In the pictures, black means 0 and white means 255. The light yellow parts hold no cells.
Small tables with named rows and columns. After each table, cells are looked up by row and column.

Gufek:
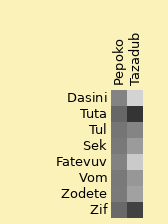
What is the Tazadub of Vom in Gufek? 151
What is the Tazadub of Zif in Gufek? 66
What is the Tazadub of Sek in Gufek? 155
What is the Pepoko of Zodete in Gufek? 122
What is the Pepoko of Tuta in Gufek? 103
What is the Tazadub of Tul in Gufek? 132
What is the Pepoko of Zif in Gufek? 105
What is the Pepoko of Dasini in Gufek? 131
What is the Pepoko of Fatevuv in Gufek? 130
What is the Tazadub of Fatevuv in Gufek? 202
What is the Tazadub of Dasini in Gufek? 211
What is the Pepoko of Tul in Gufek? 117
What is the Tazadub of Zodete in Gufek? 161

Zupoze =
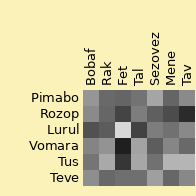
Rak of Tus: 169
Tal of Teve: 111
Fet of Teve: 111
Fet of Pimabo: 101
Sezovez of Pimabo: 165
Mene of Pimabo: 101
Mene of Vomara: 134
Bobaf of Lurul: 81
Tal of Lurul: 66
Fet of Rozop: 68
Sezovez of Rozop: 95
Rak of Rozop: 102
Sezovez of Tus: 113
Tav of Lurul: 137
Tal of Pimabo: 115
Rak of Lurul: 92
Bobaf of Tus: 117

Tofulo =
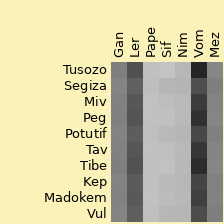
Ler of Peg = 84
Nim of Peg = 185
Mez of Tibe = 134
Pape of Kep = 192
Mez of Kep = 129
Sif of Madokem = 188
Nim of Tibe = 184
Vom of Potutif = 72
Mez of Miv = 131
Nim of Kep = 183
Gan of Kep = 131
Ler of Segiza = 97
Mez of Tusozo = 134
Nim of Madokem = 184
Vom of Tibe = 44
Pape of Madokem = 193
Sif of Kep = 186

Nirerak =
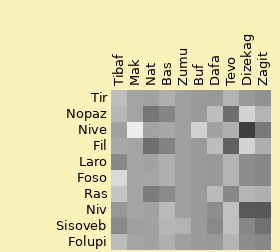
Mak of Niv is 164
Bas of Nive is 166
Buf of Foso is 154
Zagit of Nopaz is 179
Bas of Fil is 130
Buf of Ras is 154
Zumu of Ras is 159
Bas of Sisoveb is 183
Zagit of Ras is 175
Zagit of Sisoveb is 113
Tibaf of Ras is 196
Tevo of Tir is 179
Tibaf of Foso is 217
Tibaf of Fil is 168
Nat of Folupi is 162

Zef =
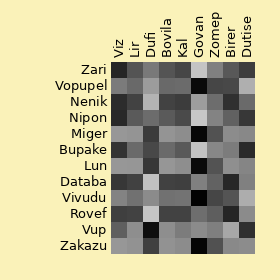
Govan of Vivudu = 2
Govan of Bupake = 194
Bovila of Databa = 65
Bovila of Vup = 142
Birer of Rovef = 37
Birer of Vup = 167
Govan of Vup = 139
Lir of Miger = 148

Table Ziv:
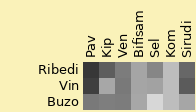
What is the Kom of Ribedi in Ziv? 189
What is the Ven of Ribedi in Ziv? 124
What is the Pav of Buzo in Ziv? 121
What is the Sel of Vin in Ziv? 162
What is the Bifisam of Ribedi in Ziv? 165
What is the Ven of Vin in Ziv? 121

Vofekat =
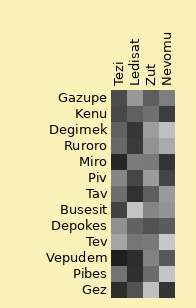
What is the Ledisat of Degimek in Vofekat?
55
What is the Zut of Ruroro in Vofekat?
147
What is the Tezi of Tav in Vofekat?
110
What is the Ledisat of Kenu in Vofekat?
96
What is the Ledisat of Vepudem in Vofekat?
45
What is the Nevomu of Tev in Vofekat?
200
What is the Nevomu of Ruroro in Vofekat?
170
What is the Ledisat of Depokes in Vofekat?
98
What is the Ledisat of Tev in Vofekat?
117
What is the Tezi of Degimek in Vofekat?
97

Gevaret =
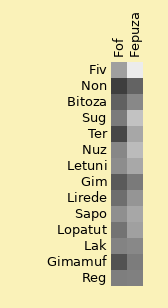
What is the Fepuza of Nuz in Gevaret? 187
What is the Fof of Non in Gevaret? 62
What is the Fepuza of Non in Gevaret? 99
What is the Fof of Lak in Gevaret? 131
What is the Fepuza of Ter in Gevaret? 167
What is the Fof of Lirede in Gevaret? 110
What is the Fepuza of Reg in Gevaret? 128
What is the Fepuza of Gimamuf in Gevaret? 124
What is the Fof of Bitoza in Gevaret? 97
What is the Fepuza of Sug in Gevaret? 194
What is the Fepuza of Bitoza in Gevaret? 136
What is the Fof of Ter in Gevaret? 71
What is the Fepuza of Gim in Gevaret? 122
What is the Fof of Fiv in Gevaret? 159
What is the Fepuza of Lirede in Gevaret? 149
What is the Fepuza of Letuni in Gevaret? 168
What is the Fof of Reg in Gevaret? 126
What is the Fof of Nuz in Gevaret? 135

